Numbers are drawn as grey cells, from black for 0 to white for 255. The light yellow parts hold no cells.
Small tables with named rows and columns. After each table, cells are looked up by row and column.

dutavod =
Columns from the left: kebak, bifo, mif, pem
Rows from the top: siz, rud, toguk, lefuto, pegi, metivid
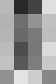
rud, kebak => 179
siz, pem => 223
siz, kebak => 185
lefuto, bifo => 77
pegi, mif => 125
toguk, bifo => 105
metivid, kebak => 145
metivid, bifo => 227
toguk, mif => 121
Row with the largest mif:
metivid

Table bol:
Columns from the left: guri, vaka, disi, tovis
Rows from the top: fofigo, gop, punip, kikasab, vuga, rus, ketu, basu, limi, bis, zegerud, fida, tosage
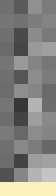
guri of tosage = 81
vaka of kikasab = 70
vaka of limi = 67
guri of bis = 122
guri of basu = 118
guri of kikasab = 106
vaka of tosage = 134
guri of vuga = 117
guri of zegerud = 112
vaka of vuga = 153
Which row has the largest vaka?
vuga

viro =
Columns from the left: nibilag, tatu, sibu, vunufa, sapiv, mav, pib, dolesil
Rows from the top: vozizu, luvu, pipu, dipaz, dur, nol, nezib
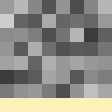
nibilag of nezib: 121
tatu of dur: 171
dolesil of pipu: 96
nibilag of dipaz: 150
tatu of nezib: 145
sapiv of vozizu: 147
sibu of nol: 91
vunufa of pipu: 79
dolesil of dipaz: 117
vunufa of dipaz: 111
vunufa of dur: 174
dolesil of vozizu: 182
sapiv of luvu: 101
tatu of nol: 77
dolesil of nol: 125
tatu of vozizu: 184
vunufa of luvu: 170
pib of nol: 138
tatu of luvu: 100
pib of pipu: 59
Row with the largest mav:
pipu

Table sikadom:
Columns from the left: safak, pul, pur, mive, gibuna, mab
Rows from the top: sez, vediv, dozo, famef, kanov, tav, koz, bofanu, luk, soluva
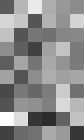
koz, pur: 103
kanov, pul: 165
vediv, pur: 85
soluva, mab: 55
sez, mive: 173
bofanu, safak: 83
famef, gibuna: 195
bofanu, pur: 143
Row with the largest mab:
vediv

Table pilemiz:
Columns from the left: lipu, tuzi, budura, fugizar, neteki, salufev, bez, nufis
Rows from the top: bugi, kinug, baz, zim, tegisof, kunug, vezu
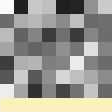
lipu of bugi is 250
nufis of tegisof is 107
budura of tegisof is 180
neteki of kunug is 214
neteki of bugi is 32
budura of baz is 132
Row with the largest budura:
bugi

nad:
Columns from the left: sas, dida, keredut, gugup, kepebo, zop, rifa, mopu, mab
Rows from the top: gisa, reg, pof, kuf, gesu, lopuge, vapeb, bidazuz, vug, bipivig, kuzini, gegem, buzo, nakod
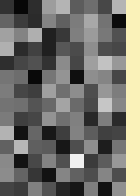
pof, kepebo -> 56
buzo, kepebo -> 133
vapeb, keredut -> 62
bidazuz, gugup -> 104
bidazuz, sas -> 115
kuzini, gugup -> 91
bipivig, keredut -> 102
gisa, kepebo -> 180
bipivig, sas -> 179
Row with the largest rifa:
reg

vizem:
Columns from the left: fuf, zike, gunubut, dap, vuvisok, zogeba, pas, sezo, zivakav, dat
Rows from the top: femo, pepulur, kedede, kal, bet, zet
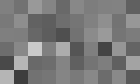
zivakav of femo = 130
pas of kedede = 139
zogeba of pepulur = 117
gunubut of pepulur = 98
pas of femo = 125
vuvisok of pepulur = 110
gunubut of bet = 105
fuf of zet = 181
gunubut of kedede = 103

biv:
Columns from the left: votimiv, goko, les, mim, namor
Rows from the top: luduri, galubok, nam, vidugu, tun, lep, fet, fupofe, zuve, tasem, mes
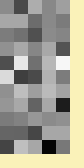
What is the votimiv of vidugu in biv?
145
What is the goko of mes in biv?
191
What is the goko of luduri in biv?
73
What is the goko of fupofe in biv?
168
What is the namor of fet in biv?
162
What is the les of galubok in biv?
108

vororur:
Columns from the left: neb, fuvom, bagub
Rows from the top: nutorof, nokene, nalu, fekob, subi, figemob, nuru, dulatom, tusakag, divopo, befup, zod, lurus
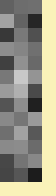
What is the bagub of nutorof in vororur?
111
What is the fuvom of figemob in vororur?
200
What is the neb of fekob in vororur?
141
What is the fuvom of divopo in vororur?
162
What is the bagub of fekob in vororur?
112
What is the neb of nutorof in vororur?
97
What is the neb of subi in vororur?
64
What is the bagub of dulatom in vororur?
32
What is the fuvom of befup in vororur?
140
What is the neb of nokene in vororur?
162
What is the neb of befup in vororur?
138
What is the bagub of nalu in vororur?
80
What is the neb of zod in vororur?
71
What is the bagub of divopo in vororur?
88
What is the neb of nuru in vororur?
155

